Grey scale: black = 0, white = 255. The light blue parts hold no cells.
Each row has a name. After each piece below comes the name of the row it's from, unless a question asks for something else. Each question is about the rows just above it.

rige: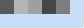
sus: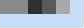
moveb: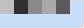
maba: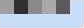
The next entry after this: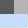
[159]
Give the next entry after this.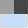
[126]
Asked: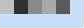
moveb
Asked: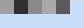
maba

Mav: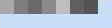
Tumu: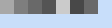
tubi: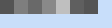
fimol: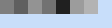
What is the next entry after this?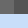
[203]
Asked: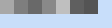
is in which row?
Mav
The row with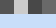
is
Tumu

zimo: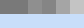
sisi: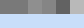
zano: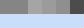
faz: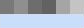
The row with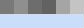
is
faz
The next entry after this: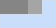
[155]
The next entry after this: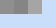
[196]
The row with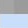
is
zano
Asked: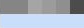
zano
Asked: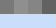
sisi

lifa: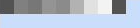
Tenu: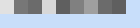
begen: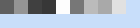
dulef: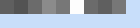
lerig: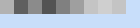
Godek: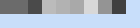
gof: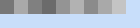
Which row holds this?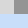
Godek
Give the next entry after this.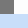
[107]
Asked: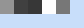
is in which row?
begen
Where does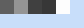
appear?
begen
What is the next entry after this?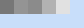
[243]

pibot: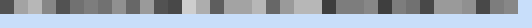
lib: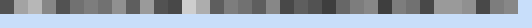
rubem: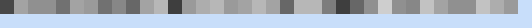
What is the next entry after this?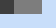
[135]
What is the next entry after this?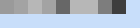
[103]

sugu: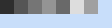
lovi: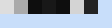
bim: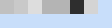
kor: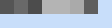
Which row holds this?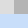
bim
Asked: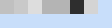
bim
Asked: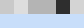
bim
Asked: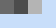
kor
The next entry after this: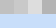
[180]
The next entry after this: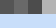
[180]
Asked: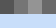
sugu

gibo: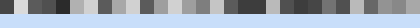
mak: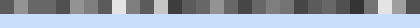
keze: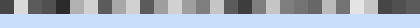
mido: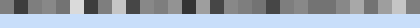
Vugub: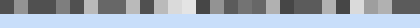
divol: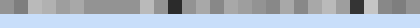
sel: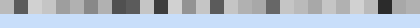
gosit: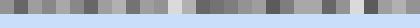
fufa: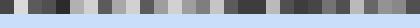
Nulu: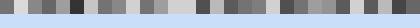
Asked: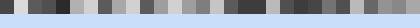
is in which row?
gibo
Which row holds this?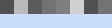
Nulu

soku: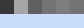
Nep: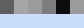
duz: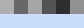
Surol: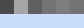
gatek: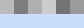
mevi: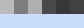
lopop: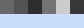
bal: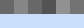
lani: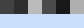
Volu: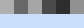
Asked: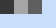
soku
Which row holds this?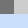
lopop
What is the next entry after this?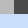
[24]
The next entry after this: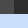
[145]
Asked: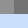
bal
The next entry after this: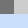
[55]

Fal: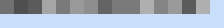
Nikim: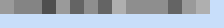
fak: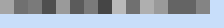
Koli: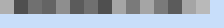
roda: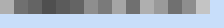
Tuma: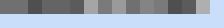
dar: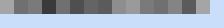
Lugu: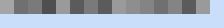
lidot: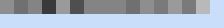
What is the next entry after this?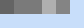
[154]
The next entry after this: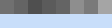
[112]
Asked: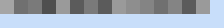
Lugu
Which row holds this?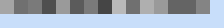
fak
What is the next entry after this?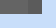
[165]

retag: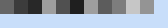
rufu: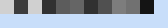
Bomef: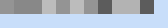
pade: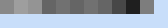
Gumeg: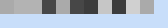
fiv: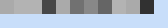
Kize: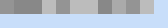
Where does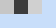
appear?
Gumeg
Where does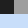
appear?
retag

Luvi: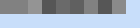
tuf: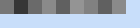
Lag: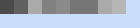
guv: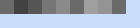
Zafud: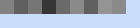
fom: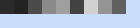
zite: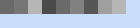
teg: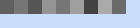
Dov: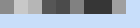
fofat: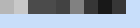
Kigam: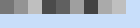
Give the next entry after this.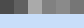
[118]
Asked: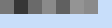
Zafud

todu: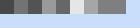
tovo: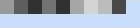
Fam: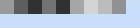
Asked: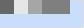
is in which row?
todu
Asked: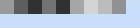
Fam
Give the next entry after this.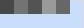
[230]

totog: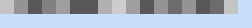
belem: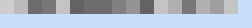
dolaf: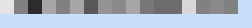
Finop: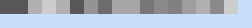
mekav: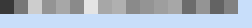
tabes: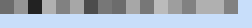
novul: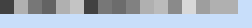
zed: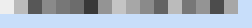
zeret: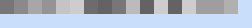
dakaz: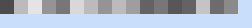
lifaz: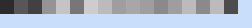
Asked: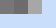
tabes
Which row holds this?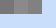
Finop
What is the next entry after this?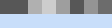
[148]

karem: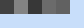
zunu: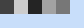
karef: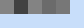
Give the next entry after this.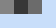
[97]
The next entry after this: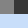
[107]
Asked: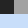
zunu
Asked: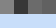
karem
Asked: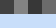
karem

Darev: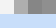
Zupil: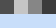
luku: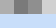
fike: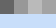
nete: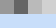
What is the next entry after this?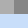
[143]
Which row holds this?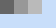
fike
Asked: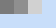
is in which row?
luku
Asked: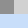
luku
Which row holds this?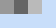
nete
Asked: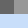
fike

